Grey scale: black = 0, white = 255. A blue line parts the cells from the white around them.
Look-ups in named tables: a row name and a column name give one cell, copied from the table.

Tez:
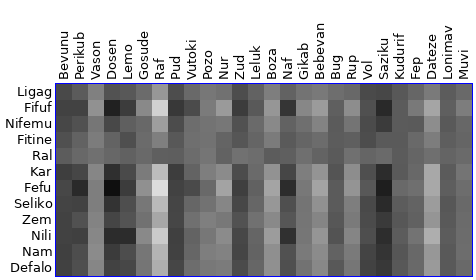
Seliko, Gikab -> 116
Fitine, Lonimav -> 94
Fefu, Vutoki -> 74
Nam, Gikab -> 122
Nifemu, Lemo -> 95
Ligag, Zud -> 77
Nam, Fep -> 104
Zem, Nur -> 120
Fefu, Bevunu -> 71
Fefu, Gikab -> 120
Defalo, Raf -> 174
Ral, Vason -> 112
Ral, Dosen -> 103
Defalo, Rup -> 118
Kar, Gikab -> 126
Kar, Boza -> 146
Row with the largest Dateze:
Nili

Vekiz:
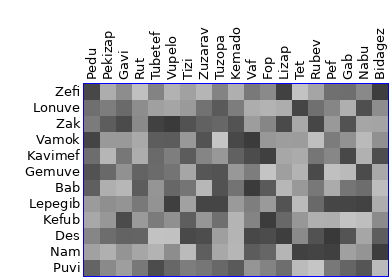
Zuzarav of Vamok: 83
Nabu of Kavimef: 177
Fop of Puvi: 131
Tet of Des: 138
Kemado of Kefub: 180
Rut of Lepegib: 121
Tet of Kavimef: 171
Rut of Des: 100
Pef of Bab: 171
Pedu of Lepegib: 155
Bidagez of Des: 93

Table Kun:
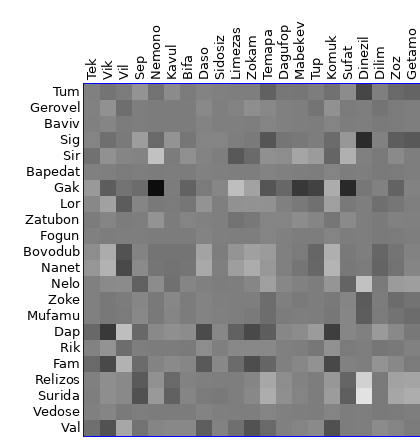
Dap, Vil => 190
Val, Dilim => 139
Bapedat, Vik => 127
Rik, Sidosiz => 127
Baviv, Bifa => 124
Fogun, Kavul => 124
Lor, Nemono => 121
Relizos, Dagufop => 141
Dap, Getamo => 120
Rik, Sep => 126
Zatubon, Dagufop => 132
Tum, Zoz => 105
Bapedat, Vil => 123
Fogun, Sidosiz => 127
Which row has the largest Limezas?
Gak

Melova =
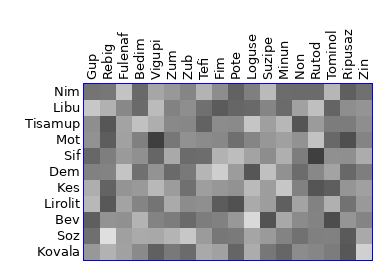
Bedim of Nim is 105
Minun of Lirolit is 95
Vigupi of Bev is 131
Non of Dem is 108
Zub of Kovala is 107
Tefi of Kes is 158
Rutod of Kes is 85
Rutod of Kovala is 134
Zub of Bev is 106
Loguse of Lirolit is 170
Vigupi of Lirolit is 116
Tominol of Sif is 144
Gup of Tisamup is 142
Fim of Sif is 178
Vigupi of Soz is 168
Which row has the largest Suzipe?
Dem

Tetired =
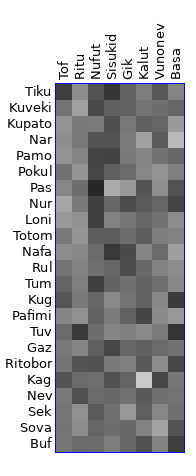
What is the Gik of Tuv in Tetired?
129
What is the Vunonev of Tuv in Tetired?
123
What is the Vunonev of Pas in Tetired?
143
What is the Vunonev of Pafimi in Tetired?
138
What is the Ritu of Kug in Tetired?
122
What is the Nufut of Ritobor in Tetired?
81
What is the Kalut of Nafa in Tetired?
133
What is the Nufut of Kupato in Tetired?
123
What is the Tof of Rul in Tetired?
116
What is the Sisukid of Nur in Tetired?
103
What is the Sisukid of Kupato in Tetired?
78
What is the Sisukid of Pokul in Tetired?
95

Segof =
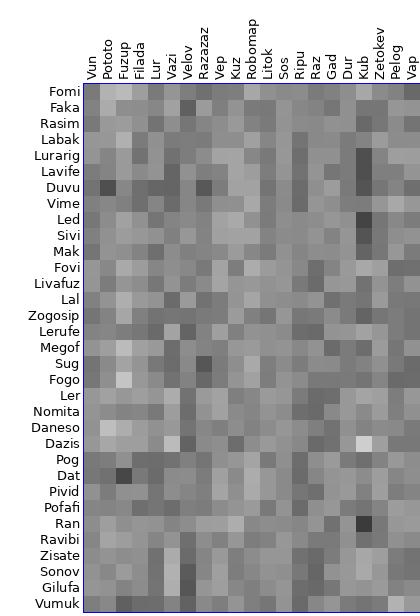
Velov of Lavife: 145
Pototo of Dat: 113
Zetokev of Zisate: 158
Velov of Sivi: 151
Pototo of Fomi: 178
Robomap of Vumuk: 127
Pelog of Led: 136
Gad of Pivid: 147
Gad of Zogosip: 139
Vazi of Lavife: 101
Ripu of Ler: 123
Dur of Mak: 147
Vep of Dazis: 142
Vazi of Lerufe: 163
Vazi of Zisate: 171
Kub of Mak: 100
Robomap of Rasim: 130
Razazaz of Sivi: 131
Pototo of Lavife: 132

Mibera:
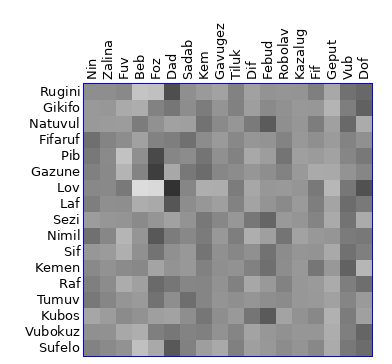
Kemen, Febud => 111
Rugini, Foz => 192
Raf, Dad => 118
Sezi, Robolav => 153
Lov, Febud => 151
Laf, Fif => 126
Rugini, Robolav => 149
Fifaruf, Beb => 161
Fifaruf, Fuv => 141
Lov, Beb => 220
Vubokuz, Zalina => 145
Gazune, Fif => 170
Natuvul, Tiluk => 150
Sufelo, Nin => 130
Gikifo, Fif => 151
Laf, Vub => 108

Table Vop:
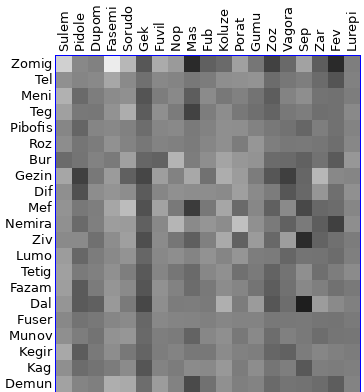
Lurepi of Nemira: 142
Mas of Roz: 123
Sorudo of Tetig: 126
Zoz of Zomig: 65
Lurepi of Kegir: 124
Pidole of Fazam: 90
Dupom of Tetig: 128
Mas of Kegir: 120
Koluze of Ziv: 170
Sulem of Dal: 149
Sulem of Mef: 147

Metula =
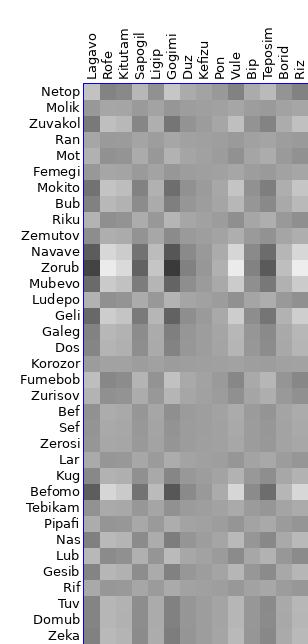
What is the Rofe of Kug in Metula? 178
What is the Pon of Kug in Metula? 163
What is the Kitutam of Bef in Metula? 169
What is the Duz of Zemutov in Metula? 154
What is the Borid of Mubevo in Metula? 177
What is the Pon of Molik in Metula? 161
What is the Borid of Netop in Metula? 148
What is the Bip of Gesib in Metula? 151
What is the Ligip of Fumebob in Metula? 147
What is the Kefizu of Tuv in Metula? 157
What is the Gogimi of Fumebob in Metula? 193
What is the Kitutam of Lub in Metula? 144
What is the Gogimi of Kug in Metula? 134

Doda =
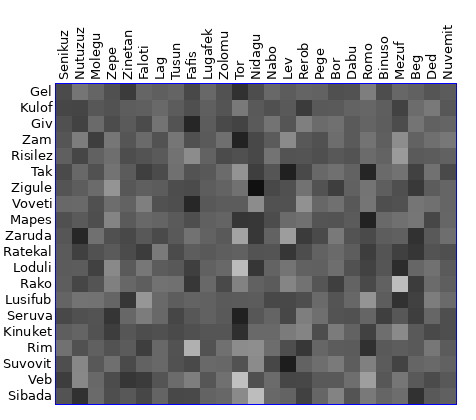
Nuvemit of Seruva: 78
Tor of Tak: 147
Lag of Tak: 75
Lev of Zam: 138
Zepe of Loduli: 137
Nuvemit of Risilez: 97
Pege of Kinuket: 77
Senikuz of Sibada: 83
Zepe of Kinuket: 61
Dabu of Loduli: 81
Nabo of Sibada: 104
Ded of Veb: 75
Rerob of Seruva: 126
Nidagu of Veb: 80
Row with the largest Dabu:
Veb

